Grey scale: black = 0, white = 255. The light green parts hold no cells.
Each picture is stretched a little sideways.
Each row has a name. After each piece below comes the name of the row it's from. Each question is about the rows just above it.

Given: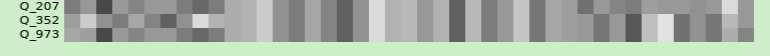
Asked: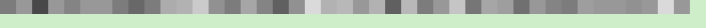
Q_207
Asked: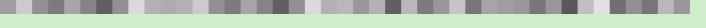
Q_352
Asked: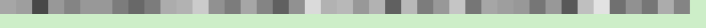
Q_973

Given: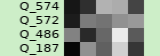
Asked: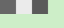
Q_486
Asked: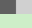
Q_187

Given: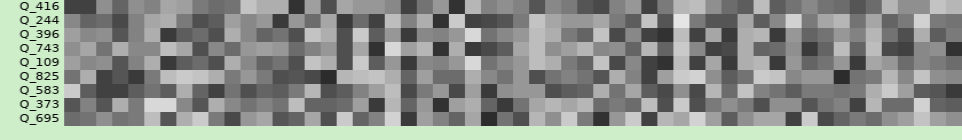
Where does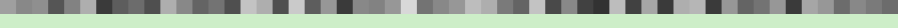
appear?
Q_109
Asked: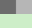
Q_416
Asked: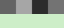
Q_695
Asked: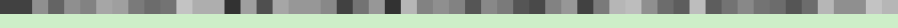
Q_416
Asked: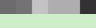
Q_416

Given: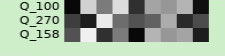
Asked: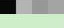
Q_158
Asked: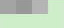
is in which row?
Q_100
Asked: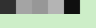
Q_100

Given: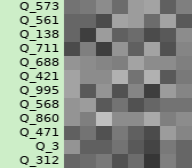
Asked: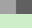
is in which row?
Q_573
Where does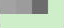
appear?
Q_561
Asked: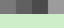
Q_471
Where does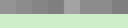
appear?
Q_688
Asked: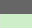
Q_561
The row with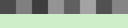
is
Q_711
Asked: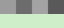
Q_561

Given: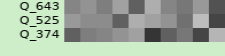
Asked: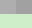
Q_525
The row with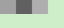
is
Q_643
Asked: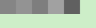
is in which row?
Q_643

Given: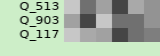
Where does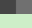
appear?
Q_117
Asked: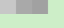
Q_117
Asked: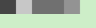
Q_903
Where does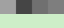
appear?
Q_117
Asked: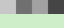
Q_513
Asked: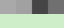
Q_117
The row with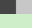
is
Q_903

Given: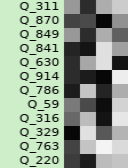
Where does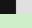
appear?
Q_841
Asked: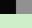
Q_870
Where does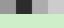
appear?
Q_311

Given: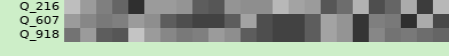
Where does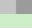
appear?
Q_918
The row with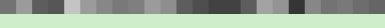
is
Q_918
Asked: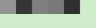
Q_607
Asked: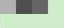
Q_216
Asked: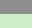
Q_216

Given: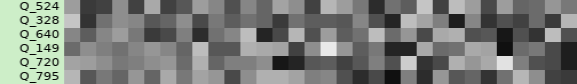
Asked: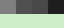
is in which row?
Q_720
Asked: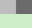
Q_640
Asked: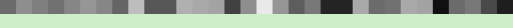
Q_149
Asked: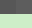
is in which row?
Q_720
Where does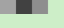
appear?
Q_149

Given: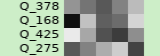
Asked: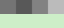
Q_378
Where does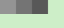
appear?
Q_378
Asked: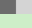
Q_168
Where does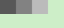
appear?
Q_378
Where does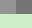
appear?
Q_378
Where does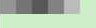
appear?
Q_378

